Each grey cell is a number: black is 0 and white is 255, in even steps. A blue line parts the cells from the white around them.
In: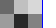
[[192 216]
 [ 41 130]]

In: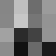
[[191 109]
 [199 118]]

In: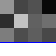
[[ 69  81]
 [194  97]]

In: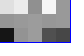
[[236 144]
 [153 156]]

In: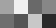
[[240 105]
 [ 84 200]]

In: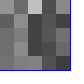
[[107 192]
 [141  66]]

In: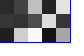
[[ 67 191]
 [ 51  76]]

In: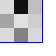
[[ 16 191]
 [225 206]]

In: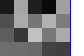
[[166  31]
 [170 118]]
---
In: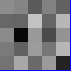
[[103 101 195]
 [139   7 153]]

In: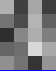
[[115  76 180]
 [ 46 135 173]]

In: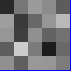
[[158  58 104]
 [150  62 144]]

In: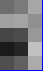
[[161 164 144]
 [ 70  76 152]]

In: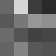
[[ 88 120 151]
 [107  84  65]]

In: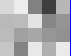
[[185 187 228]
 [187 161 167]]
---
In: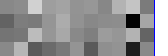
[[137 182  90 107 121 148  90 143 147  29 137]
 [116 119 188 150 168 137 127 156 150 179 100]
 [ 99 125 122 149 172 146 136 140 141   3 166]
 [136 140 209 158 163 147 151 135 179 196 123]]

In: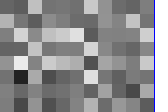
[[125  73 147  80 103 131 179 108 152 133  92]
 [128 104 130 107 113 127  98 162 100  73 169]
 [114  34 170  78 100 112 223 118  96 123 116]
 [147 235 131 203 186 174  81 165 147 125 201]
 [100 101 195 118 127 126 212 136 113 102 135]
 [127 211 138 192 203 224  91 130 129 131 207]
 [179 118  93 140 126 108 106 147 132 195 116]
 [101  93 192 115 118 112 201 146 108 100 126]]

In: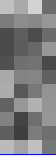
[[187 163 192 119]
 [ 94  62 124 111]
 [130  68 111 151]
 [ 98 152 177 148]
 [172  88 120 147]
 [170 131 133  97]
 [ 80 111 115  73]
 [ 74  92 104 152]
 [ 74  94  75 107]
 [124 141 136 151]
 [192 169 210 108]]

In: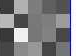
[[ 70 139 152  69 117]
 [ 56 240 119 130  71]
 [184  70 120 126 156]
 [ 60 177 125  97  82]]

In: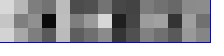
[[211 167 126  89 187  94 111 139  53  80 129 112  89 153 133]
 [197 127 144  10 190 126 154 215  31  69 156 161  52 159 112]
 [216 183 126 114 188  76  80 115  71  67 124 113 104 139 140]]

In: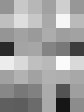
[[ 95  93 107 170  22 140]
 [135 120 129 171  83 159]
 [161 178 162 177 175 168]
 [236 217 191 185 251 217]
 [ 41 164 166 132 120  61]
 [149 162 154 172 158 162]
 [191 222 199 169 246 186]
 [147 200 183 161 207 151]]
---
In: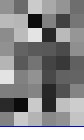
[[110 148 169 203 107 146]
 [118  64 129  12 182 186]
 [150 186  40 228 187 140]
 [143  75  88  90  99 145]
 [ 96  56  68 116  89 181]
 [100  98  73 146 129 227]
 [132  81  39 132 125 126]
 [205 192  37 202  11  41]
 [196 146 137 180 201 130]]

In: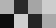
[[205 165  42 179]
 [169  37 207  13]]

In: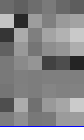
[[ 93 104 122 109  96 107]
 [163 154 128 157  40 195]
 [201 178 164 127 171  53]
 [174 150 142 117 153  97]
 [ 36  77  65 149 138 121]
 [127 127 127 125 127 121]
 [130 129 133 125 128 117]
 [203 166 153 112 172  78]
 [157 155 122 120 144 126]]

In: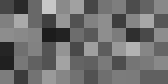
[[136  99  76 126 116  70 161 138 199 104  42  71]
 [ 86 167 134  61 142 130  82 151  64 104 170 128]
 [141  73  47 124 142  89 109  34  28 132 137 141]
 [101 134 179 153  93 159  73 148  84 130 112  37]
 [137 122 117  77 122  96 100 163  83  97 120  32]
 [ 96  96 123 124 111  82 114 134 154 115  60 125]]

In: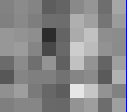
[[166 110 149 137 100  93 132 139 130]
 [155 117 160 175 109 110 126 137 128]
 [140 142 193 171 100  44 142 147 151]
 [139 146 187 205 105  72 133 156 151]
 [159 100 147 193  96 148 111 139 107]
 [177  90 139 133 114 127 127 133  87]
 [129 147 198 230  93 103 122 158 144]
 [159 109 158 147 104 105 134 134 127]]

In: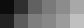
[[168 140 122  97  47  12]
 [192 156 136 126  92  35]]
